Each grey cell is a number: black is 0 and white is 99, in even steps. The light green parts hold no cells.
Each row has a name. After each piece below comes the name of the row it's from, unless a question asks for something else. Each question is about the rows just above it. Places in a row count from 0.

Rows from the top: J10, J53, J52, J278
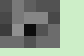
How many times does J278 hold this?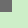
4
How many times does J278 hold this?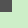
1
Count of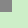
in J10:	0
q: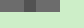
J278
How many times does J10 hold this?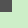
3
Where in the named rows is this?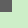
J10, 2

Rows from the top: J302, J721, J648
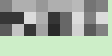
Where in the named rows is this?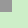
J302, 3
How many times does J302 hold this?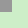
1
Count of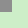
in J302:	0
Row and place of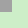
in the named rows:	J648, 3
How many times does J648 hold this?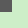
2
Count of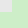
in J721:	0

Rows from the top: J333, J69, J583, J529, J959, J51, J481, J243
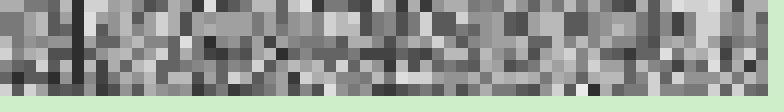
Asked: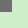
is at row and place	J243, 62
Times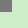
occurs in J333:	10
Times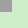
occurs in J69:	14
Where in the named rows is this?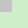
J333, 24
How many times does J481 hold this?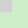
6
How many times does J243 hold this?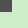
9
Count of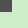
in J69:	4

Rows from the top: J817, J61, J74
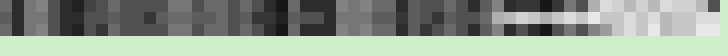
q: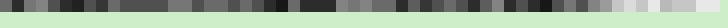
J74
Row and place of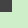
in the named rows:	J817, 7

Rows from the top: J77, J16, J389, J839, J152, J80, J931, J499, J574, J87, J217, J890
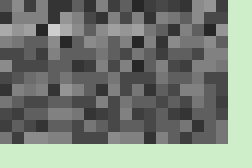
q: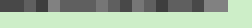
J152
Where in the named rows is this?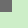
J931, 2
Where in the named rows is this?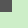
J931, 1

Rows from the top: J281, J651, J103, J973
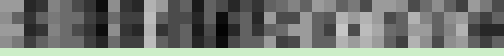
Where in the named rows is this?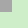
J103, 31
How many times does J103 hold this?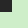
5
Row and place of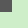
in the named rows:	J651, 27
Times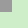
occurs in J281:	7
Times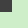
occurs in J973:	8
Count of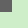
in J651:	10

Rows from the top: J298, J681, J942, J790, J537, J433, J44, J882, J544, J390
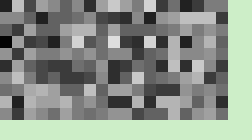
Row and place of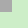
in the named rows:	J882, 2
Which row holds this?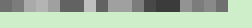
J882
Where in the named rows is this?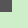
J790, 7
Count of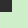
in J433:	4
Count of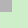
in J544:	6
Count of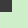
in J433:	4

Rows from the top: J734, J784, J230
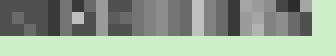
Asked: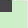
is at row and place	J734, 23
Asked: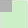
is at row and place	J230, 21
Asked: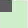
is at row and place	J784, 9

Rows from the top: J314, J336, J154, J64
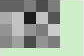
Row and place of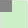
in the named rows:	J64, 0
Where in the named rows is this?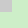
J154, 4
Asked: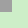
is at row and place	J64, 1
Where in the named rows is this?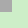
J336, 0
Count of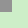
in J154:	2
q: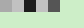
J336
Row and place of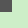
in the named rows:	J336, 4

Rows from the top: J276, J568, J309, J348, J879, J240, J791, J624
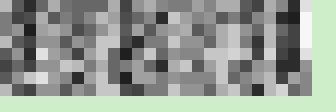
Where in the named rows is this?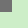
J276, 5
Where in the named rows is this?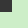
J348, 21
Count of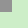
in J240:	4
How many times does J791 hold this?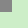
6
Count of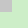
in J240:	3
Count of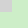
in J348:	0
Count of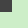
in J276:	2

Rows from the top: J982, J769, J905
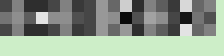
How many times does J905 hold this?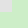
1
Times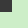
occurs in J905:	2
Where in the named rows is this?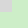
J982, 15

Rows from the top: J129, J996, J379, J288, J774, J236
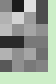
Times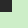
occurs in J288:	2
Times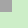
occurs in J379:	1
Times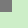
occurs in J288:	2
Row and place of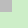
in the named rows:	J379, 0

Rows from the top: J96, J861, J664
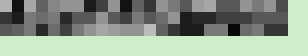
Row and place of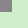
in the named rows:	J96, 4
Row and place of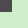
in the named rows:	J96, 23

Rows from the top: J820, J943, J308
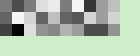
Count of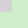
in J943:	3
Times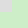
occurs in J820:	1
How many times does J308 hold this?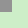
2
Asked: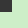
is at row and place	J820, 7
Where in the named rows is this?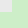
J820, 4

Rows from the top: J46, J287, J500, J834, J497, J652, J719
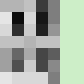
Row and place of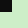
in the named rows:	J287, 1
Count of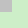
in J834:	4
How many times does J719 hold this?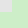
1
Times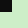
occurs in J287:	1
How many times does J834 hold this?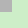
1

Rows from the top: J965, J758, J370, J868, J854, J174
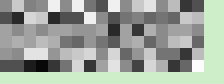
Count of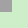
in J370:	8
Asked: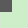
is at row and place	J868, 9
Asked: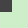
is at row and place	J174, 11
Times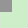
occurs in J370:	2
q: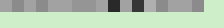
J370
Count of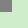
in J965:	1

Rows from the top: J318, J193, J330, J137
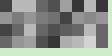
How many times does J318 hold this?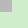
3
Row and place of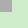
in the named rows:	J137, 5
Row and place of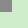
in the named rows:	J193, 7
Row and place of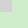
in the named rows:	J137, 7
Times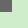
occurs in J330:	4
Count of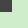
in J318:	1
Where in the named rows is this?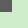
J330, 5

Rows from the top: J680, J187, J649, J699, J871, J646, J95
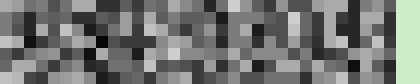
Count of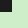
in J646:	1
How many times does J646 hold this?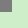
0
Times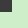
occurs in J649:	5
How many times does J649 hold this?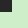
3
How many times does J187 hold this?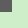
7
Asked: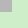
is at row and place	J95, 1
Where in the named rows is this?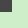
J95, 2

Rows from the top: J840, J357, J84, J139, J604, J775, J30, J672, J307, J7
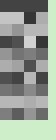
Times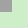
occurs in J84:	0
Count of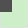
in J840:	0
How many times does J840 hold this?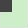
4
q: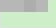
J307
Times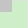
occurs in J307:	0
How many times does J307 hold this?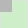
3
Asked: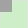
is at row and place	J775, 1

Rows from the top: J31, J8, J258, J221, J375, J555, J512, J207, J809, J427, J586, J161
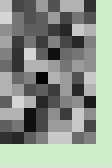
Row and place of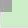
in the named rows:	J221, 0
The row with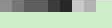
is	J258
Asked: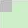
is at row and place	J31, 0

